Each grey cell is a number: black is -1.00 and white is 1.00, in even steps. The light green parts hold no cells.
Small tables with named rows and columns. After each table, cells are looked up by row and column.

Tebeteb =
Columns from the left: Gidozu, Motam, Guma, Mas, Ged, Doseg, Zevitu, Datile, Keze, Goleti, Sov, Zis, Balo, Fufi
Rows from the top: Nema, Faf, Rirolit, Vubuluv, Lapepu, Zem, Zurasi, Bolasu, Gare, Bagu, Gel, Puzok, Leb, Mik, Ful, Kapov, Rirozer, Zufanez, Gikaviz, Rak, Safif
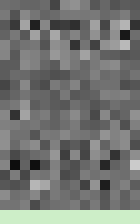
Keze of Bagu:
-0.27
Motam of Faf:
-0.35
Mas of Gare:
-0.32
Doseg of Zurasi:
-0.29
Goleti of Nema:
-0.32
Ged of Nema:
-0.16
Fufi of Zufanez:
0.03
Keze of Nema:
-0.02
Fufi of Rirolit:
-0.61
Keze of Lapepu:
-0.09
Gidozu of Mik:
0.11
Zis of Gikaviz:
-0.11
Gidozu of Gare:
-0.46
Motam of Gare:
-0.27
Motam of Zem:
-0.30
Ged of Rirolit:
0.06
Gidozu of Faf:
-0.05
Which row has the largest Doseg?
Vubuluv

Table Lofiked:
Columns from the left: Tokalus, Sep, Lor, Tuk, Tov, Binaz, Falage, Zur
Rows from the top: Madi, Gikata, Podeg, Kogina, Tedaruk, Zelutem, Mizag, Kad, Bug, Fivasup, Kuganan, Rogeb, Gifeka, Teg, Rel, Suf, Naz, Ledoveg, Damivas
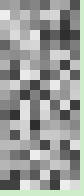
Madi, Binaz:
0.35
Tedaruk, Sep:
0.21
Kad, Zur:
-0.32
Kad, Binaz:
-0.08
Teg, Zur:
0.28
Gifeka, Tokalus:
0.22
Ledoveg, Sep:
-0.54
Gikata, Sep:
0.33
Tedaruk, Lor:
0.64
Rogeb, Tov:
0.66
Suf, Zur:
-0.44
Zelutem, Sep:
0.10
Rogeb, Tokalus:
-0.27

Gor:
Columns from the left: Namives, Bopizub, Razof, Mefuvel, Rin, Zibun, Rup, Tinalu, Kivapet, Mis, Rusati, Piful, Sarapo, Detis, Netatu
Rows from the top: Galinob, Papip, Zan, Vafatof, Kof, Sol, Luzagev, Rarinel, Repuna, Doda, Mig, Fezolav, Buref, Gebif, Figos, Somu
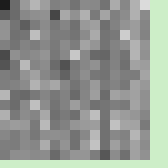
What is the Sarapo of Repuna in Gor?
-0.06
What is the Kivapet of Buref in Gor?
0.21
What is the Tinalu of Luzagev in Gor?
-0.05
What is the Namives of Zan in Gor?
0.14
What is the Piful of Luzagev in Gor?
0.02
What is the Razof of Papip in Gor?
0.07
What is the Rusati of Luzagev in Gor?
-0.09
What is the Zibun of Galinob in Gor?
0.00
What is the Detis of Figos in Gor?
0.27
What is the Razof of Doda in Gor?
-0.18
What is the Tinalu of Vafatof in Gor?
-0.09
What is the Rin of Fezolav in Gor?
0.32
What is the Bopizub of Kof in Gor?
-0.09
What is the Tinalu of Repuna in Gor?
-0.09

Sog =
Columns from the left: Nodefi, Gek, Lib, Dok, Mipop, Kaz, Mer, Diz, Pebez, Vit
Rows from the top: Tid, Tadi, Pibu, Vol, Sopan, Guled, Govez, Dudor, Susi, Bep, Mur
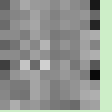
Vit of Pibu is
-0.72
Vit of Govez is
-0.32
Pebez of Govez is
0.19
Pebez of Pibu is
0.03
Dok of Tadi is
0.27
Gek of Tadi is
0.04
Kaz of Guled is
-0.04
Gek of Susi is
-0.04

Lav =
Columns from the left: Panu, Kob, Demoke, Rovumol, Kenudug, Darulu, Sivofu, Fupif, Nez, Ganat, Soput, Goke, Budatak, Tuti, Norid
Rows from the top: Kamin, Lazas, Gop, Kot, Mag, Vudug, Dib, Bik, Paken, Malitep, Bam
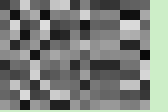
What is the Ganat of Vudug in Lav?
0.17
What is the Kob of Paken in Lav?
0.52
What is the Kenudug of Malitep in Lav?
-0.41
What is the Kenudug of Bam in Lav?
0.02
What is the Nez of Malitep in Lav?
0.12
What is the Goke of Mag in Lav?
0.23
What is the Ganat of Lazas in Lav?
-0.03
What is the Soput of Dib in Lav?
-0.68
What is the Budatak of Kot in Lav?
0.40
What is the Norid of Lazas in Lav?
0.32
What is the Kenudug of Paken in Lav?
0.52
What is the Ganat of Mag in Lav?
0.14
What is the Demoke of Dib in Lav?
-0.21
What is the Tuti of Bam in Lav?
-0.02

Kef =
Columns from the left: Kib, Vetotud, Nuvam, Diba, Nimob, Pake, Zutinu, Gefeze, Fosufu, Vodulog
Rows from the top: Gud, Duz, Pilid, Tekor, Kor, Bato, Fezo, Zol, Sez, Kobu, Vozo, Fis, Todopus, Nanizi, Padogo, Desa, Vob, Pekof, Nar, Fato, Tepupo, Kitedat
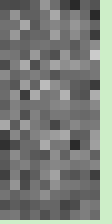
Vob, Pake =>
0.05
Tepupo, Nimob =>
-0.19
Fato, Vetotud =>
-0.22
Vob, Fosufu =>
-0.06
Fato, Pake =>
-0.13
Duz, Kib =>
-0.24
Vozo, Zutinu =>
0.08
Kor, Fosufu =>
-0.08
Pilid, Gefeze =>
0.18
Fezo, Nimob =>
-0.01
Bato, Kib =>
-0.05
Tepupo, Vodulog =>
-0.07
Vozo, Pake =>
0.04
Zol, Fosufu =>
-0.14

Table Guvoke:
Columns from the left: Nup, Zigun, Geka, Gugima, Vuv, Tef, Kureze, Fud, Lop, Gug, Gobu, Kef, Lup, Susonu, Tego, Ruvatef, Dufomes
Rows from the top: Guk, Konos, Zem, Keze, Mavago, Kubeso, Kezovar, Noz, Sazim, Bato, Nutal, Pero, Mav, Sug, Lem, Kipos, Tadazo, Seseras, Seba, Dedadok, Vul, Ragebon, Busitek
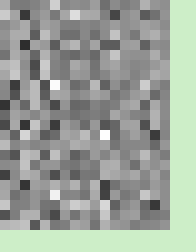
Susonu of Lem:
0.06
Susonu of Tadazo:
-0.12
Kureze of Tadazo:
-0.04
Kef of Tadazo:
0.37
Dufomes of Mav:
0.06
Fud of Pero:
-0.12
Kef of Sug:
-0.18
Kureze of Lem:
0.18
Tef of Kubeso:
0.06
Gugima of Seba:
0.25
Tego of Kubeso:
0.13
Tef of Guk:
0.62
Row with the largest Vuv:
Kezovar

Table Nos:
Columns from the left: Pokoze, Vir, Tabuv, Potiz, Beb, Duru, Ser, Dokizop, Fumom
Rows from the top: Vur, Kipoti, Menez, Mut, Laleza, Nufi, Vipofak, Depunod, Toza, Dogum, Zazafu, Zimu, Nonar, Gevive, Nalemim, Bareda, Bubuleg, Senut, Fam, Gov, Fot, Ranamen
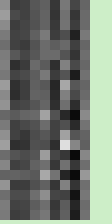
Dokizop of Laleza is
-0.50
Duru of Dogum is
-0.67
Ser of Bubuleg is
-0.11
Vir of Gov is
-0.40
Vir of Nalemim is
-0.63
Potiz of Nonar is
-0.36
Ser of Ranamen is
-0.25
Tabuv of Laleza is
-0.54
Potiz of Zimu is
-0.18
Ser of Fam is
0.01
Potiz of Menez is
-0.36
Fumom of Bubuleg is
-0.14
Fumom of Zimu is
0.08
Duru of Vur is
-0.57
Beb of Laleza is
-0.16
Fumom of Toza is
-0.21
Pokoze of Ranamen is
-0.04
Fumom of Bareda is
0.06
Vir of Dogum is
-0.65
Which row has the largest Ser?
Nalemim

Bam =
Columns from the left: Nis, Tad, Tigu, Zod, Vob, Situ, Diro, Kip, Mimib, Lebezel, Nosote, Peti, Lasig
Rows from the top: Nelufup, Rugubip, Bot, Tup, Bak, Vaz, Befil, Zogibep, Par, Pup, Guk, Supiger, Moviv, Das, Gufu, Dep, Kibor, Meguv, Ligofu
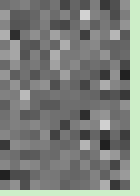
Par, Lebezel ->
-0.04
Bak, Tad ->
0.30
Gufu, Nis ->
-0.56
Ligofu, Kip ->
-0.15
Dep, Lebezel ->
-0.08
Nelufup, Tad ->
-0.07
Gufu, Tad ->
0.09
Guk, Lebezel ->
-0.11
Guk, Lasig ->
0.13
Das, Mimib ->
-0.56
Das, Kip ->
-0.23
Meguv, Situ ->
-0.07

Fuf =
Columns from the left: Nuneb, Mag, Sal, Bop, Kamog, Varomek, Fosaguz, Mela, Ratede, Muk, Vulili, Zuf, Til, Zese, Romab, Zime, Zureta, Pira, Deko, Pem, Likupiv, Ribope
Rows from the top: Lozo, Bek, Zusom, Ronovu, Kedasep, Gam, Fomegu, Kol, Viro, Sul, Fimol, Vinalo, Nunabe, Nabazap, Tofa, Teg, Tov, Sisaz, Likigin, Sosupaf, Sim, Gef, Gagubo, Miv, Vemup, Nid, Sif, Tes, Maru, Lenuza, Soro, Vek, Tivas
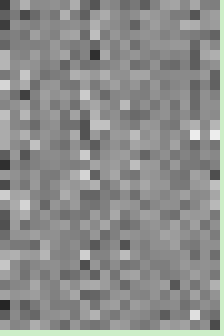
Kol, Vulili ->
0.37
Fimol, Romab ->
0.12
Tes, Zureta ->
-0.03
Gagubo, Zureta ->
0.08
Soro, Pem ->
0.00
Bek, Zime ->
0.19
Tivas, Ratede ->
-0.03
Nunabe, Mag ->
0.06
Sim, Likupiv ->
0.22
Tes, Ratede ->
0.05
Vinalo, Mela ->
0.27
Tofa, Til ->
0.03
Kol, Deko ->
0.08

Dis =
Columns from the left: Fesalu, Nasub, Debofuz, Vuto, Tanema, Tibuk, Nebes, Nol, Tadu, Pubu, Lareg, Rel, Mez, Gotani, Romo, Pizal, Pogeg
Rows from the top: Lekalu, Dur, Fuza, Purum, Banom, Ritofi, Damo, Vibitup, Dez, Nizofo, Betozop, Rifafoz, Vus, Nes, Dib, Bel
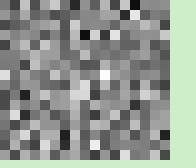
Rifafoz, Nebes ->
-0.14
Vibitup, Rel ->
0.24
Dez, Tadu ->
0.72
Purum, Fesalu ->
0.23
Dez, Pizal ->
-0.24
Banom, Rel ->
0.01
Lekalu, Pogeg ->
0.12
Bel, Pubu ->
-0.52
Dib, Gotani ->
0.03
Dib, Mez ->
0.05
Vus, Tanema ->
0.15
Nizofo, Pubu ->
-0.50
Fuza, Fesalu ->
-0.43
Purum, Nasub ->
0.02
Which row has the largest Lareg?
Vibitup

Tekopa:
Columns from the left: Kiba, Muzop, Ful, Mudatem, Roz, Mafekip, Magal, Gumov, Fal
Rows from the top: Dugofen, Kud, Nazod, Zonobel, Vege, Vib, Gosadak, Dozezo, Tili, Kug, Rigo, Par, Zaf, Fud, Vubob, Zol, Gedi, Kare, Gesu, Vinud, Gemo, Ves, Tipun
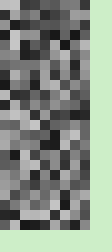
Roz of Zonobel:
-0.65
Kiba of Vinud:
0.30
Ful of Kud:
-0.18
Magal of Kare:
0.36
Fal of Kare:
-0.45
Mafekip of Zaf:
-0.23
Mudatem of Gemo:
-0.23
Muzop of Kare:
-0.05
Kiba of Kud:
-0.65

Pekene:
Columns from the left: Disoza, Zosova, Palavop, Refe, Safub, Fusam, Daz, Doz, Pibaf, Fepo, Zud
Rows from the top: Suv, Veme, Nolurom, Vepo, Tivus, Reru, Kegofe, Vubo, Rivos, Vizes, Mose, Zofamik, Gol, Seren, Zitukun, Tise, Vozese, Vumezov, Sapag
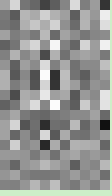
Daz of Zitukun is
-0.17
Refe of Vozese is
0.24
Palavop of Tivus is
0.47
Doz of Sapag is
-0.05
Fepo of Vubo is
0.05
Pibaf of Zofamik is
0.08
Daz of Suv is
0.04
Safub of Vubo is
0.97
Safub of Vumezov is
-0.07
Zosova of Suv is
0.68
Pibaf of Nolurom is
0.41
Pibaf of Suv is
-0.01
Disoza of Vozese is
0.05
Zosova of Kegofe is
-0.25
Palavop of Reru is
0.07
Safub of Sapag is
0.15
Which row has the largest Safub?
Vubo

